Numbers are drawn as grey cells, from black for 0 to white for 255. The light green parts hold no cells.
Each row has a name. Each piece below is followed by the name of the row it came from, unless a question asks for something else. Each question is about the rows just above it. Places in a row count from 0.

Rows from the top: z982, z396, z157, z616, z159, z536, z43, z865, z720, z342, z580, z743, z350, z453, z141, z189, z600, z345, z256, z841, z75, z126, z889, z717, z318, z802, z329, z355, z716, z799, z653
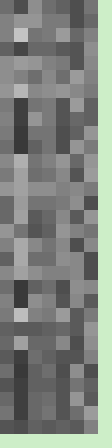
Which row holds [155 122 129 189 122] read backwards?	z889
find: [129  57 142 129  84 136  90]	z126
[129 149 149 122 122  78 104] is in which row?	z396
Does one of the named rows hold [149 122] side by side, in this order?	yes
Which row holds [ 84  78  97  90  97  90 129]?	z653

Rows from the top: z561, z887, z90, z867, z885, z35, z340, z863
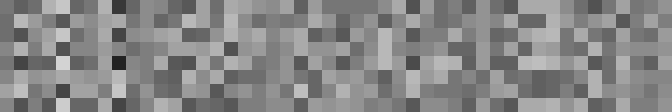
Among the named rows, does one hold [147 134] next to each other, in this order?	yes
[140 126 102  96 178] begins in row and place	z35, 9

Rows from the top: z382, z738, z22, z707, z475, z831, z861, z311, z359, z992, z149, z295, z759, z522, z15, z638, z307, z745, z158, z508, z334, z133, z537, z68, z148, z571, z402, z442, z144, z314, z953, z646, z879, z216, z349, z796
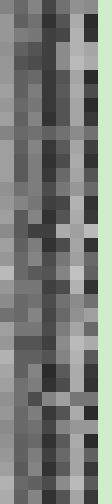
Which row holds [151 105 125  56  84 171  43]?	z314
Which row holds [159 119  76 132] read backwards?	z158
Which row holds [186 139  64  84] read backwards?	z148
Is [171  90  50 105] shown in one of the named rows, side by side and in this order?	no
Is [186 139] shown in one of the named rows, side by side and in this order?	no

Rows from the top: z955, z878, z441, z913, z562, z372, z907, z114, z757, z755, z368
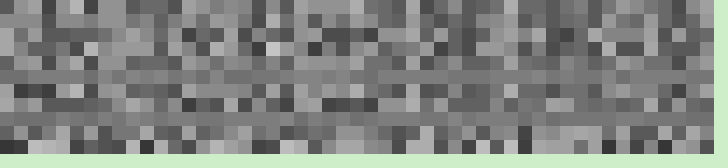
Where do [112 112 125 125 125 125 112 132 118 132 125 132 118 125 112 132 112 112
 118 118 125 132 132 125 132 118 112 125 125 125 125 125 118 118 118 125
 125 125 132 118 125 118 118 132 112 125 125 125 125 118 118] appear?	z372
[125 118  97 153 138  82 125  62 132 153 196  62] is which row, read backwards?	z913
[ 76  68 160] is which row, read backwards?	z114
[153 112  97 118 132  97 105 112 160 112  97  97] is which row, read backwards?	z562

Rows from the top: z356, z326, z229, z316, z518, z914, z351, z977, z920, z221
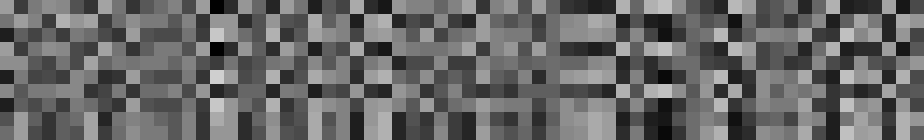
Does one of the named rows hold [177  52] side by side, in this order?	yes
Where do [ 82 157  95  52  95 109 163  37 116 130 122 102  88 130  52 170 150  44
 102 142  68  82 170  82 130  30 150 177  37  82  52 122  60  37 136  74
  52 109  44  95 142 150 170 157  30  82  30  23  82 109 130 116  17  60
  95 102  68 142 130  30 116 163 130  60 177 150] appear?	z920
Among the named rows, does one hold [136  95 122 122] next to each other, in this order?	no
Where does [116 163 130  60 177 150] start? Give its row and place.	z920, 60
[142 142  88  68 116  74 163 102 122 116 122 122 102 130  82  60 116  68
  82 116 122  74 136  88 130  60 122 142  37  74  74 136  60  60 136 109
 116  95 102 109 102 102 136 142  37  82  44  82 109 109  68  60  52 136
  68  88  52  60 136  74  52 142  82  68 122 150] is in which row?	z518
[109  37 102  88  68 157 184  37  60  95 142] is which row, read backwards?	z316

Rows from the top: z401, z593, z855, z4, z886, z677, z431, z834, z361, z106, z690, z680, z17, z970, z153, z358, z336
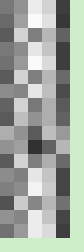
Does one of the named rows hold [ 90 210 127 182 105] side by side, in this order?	yes
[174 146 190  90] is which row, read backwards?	z361

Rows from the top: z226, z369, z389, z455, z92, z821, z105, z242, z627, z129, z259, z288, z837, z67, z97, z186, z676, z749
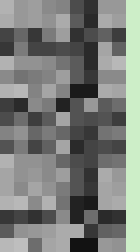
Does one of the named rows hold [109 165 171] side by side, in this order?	yes
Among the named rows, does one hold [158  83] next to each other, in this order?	yes
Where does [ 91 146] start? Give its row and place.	z676, 0
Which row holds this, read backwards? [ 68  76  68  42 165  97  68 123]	z259
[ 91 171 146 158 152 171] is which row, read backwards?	z369
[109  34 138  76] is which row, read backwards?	z186

